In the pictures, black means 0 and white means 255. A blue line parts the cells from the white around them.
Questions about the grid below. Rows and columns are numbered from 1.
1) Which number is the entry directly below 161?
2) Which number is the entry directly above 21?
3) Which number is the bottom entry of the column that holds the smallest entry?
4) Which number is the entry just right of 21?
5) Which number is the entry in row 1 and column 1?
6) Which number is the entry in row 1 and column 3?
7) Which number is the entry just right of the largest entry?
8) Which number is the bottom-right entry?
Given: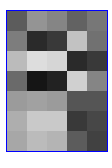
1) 201
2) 221
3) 187
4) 34
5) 92
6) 133
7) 214
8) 65

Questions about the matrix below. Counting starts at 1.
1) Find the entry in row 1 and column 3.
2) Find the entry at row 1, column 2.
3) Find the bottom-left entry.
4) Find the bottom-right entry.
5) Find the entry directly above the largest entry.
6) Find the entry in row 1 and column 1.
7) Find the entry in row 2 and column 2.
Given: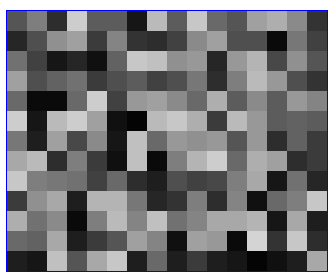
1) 45
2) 126
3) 30
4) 168
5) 180
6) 85
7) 79
